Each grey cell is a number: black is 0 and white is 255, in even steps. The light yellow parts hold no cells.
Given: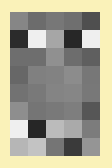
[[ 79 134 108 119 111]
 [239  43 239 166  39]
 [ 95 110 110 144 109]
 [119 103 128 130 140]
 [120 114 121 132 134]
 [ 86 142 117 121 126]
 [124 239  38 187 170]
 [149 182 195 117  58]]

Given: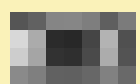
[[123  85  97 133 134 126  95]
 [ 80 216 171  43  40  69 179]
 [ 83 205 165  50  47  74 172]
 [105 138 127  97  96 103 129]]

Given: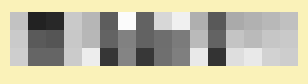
[[192 194  34  40 201 182  93 251  98 215 240 175  89 170 177 184]
 [201 202  90  85 200 183  99 129  98 110 123 186  99 196 186 198]
 [205 206 101 101 203 237  54 132  55 111 127 233  51 222 233 210]]

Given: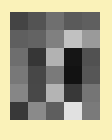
[[ 95  68  83 111  90]
 [154  95  99 128 193]
 [ 81 110  54 178  21]
 [ 86 120  71 122  18]
 [117 134  72 180  56]
 [122  56 138  94 225]]

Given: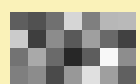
[[185  94  81 112 214 127 183]
 [ 65 203  62 140  89 159 105]
 [141 115 169 106  39  93 248]
 [ 96 127 140  74 152 224 159]]

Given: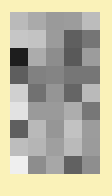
[[188 186 170 154 156]
 [117 198 195 155  95]
 [156  29 172 141  89]
 [118  94 129 132 118]
 [186 208 113 149 101]
 [119 226 154 154 173]
 [156  95 185 150 194]
 [155 189 181 159 186]
 [142 239 141 167  97]]

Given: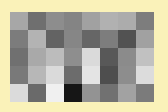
[[125 167 111 141 132 161 177 172]
 [161 124 179  99 134 102 125  82]
 [193 112 169 188 142 218  88 139]
 [220 121 183 218 108 228  78 141]
 [123 219 106 240  22 147 113 162]]

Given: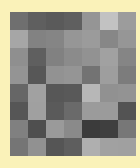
[[156 111  95  90  95 149 194]
 [150 166 130 133 150 155 135]
 [133 143  95 129 139 146 161]
 [124 148  87 146 149 115 158]
 [147 102 161  87  89 183 145]
 [ 83  86 160  90 106 155 155]
 [119 128  79 154 138  59  63]
 [160 117 145  85  94 175 161]]
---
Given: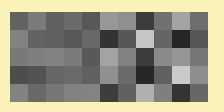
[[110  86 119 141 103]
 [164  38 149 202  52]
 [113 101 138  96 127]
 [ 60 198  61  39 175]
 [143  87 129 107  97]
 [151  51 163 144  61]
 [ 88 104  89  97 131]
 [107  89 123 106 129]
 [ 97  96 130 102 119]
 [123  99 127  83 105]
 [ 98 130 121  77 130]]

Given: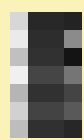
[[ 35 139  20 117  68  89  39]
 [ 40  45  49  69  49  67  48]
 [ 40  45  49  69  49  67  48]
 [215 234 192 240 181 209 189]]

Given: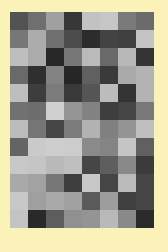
[[107 196  52 179 179 120 191  96  59  70  70  43]
 [122  63 184 170  52  69 148 197 137 186  64 137]
 [198  67 105  58 188  62 128 132  94  69 157 185]
 [194  44 186  96  85 130 178 138  70 200  90 148]
 [ 55  75 119  38  57 149 123 204 191  62 161 144]
 [160 112  39 131 123 207  69 206 185 119 169  93]
 [111 172 171  47  61 109 117 202 197 162 159  41]
 [ 83 119 190 105 190 113 188 100 200 169 200 195]]

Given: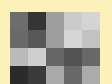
[[212 194 104 171]
 [203 214  82 104]
 [158 157 102 170]
 [ 53  88 207  58]
 [109 106 186  43]]

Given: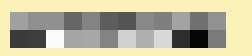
[[145 122]
 [113   6]
 [163  46]
 [127 216]
 [136 176]
 [ 84 208]
 [ 93 131]
 [131 167]
 [102 165]
 [144 250]
 [143  61]
 [160  58]]

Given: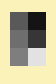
[[ 20  54 226]
 [ 89 110 126]]
